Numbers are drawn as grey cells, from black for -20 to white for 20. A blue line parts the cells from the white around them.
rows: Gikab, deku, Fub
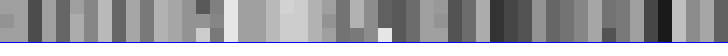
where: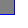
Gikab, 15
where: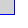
Gikab, 20
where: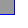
Gikab, 31

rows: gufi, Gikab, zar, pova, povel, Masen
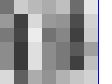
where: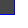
zar, 1
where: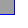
pova, 6

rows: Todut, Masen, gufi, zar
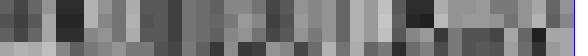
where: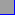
zar, 36
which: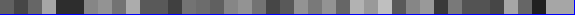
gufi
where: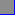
zar, 16
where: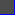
zar, 31
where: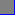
zar, 30
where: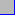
Masen, 31

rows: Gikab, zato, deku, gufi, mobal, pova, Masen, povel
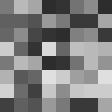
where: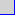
Masen, 0
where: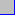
gufi, 5
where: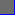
Masen, 1

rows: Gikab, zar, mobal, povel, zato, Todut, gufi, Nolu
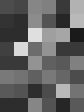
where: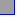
mobal, 3
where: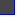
Gikab, 1
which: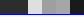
mobal
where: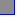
zar, 2
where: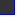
zar, 0
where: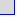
povel, 1

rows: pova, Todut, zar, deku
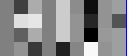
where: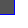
Todut, 8
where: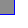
pova, 5

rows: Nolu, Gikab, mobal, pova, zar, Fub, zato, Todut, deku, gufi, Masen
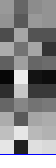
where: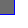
zar, 3
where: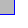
gufi, 2
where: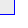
Fub, 1

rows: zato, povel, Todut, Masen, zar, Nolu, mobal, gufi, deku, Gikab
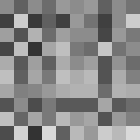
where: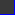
povel, 2
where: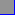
zar, 8
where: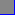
mobal, 2
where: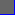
deku, 1
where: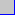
Masen, 7

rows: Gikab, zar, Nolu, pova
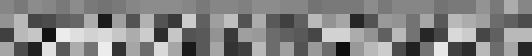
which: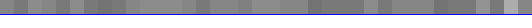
Gikab
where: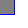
Gikab, 17
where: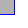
zar, 10
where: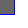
zar, 5
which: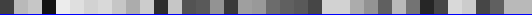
Nolu
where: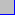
zar, 16

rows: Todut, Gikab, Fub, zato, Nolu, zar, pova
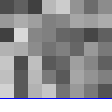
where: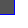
pova, 7
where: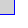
pova, 0

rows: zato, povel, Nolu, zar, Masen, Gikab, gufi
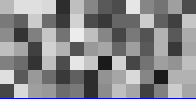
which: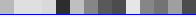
zato
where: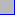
zato, 0
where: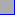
Nolu, 13

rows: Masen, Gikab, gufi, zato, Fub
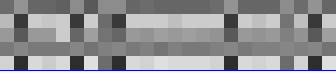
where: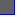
Masen, 4
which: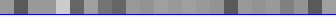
gufi
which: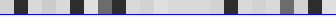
Fub
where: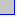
Gikab, 3

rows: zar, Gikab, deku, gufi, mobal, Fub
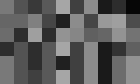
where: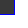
zar, 2
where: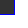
gufi, 8

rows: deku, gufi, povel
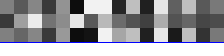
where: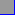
povel, 4
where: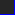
deku, 8
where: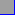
gufi, 1
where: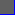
deku, 12
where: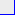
gufi, 2

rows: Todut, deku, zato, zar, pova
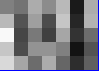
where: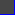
zato, 1
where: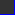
zato, 5
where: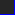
deku, 5
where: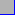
deku, 6
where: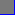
zato, 2

